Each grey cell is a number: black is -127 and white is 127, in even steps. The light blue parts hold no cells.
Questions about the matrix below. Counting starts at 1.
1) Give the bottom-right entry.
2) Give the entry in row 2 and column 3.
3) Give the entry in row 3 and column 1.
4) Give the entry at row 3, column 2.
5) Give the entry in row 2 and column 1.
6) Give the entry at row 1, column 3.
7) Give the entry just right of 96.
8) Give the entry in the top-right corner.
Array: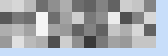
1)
69
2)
-17
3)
46
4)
58
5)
-39
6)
58
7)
58
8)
3

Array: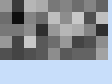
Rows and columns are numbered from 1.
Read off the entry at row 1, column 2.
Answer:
-69
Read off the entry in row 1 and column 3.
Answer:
54
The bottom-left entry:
-47
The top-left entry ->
24
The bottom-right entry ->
34
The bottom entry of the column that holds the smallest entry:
-59
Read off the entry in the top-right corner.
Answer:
-28
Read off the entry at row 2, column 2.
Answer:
-113
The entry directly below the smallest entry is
-7
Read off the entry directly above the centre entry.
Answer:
63

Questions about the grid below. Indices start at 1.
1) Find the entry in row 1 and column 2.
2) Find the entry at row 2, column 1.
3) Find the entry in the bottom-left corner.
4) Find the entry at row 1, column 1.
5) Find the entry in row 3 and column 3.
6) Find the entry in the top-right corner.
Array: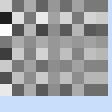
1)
-17
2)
-96
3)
105
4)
83
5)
54
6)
-6

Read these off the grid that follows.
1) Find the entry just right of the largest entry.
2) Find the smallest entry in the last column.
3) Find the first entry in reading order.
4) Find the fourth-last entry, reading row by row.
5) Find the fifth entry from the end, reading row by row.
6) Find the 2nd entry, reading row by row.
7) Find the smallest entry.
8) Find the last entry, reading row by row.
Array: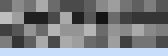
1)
30
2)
-74
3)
-32
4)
-63
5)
30
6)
9
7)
-107
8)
-53

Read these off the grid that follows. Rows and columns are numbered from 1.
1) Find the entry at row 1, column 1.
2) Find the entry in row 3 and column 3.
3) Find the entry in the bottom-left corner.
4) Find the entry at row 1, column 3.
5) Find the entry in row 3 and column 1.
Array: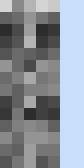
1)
84
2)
30
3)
-43
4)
52
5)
-83

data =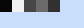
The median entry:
-56
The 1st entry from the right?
-78
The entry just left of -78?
-20

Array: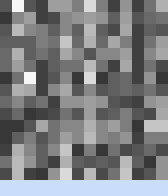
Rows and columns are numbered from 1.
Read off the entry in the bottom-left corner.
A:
-53
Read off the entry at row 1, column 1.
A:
-42
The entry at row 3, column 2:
57
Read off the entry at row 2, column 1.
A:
-72
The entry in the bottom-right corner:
19
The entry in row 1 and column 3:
-42
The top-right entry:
48
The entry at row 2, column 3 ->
30
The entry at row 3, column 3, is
7
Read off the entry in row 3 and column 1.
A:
-42
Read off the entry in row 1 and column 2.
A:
119
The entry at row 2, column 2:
7

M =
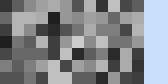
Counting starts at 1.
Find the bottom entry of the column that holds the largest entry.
-33
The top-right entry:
-33
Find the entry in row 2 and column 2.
52
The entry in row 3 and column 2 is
52
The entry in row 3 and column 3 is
11
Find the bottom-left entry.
-44
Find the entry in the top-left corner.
-76
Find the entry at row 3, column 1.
-65
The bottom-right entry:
-65
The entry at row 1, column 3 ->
11
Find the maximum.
76
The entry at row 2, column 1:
-23
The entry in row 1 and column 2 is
-33
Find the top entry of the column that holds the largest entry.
-44
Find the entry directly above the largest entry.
-11

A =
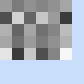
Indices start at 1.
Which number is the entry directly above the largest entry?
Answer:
49
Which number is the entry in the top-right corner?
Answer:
37
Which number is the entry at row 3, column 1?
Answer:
49
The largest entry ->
119
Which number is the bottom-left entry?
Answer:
100
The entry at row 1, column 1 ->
27
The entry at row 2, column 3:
-26
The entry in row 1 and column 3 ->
17

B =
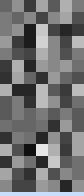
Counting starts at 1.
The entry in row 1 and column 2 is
17
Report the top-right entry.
-4
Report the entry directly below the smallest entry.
-15
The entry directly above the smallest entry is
-15
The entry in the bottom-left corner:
8
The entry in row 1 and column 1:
-25
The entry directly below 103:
-89
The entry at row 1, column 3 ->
-69
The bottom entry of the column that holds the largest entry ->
26
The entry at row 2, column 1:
-4
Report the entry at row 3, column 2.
17
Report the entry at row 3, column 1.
-4
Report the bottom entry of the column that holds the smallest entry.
-59
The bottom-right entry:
17
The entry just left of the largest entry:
-111
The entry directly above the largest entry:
-89
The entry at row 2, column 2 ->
-25
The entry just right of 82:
8
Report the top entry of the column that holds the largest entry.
37
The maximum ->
103
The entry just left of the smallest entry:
-47

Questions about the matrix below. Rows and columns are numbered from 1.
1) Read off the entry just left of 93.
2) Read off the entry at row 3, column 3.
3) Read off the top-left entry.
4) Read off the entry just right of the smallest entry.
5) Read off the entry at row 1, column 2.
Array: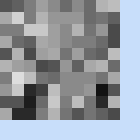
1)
-2
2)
72
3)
-43
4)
-43
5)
-31
